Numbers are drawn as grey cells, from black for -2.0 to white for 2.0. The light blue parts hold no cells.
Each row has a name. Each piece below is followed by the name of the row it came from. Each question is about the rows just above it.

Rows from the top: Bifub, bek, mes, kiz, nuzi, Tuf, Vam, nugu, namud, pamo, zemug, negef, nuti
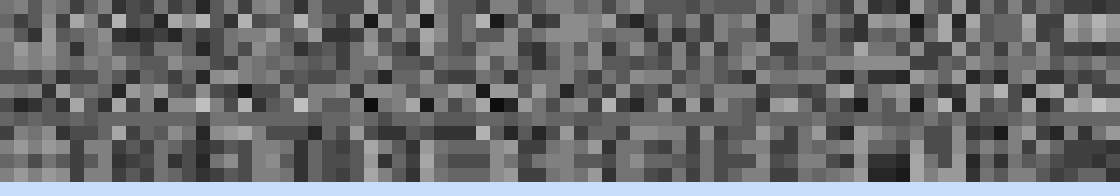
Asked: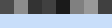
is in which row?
pamo
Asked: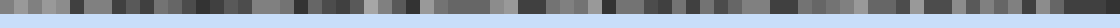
zemug
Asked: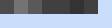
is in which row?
Bifub
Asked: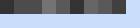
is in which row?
Tuf

